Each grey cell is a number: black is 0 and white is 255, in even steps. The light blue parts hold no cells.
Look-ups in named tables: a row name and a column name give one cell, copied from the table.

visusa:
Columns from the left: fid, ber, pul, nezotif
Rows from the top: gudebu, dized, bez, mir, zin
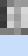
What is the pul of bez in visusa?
155
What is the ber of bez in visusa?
185
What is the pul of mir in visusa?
167
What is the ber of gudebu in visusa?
130
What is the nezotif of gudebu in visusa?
153
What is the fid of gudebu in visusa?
73
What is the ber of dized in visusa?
214
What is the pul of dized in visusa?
169
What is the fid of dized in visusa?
57
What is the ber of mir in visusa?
210
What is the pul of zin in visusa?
143
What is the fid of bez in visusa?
64
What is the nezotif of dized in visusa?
215
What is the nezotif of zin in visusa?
102
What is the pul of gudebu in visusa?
155
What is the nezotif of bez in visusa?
208
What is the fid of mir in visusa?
55
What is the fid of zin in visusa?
128

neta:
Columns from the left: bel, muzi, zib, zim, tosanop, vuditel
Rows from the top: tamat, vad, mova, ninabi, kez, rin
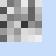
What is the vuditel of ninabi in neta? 124
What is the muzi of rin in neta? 204
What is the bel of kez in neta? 154
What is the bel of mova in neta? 192
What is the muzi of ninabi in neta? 168
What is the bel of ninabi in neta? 64
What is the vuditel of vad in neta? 191
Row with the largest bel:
tamat

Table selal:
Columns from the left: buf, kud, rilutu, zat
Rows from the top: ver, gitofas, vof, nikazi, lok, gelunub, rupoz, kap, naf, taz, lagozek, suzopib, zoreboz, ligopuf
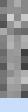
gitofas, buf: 137
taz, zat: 64
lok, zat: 105
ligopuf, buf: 129
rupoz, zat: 169
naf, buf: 117
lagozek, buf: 117
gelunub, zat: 176
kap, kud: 152
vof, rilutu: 139
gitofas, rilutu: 144
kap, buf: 107
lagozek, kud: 141

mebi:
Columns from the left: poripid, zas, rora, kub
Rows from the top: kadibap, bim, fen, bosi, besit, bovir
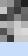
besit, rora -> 208
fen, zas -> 80
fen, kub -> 98
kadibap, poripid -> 157
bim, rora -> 58
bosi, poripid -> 183
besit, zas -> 152
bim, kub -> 106
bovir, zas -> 57
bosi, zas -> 172
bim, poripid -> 200
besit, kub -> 216
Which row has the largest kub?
besit

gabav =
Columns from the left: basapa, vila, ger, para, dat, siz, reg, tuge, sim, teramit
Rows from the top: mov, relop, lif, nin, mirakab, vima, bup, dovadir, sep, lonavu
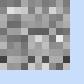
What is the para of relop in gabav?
201
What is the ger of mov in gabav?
115
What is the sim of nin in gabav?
159
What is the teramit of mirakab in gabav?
116
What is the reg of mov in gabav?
123
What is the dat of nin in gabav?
157
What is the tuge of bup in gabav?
140
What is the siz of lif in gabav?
142
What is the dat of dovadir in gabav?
162
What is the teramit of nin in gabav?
171
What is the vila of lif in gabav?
136
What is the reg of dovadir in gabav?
175
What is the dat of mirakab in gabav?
99
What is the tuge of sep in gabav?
173
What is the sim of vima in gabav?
235
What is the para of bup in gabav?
118
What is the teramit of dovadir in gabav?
143
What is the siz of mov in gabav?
146

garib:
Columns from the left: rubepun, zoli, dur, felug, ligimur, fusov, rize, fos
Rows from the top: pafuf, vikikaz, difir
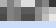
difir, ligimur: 78
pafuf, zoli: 131
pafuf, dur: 168
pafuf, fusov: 104
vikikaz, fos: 197
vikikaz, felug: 91
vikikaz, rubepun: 84
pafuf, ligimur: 221
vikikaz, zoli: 128

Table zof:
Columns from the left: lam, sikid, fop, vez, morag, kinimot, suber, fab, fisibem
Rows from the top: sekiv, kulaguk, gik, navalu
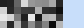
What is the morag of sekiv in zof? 151
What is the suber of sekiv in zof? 140
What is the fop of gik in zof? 124
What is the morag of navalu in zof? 141
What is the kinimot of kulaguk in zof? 177
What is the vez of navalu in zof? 54
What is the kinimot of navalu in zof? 80
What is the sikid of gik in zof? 211

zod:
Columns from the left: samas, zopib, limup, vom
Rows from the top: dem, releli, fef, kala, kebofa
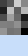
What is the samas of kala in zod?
128
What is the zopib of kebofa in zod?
115
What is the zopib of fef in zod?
158
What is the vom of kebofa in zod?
1
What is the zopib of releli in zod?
192
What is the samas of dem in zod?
64
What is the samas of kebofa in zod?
149
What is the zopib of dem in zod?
90
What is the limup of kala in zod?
144
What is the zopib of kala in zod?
126
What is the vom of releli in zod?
182
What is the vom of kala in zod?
69
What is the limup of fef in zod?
105
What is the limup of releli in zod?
94
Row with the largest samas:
kebofa

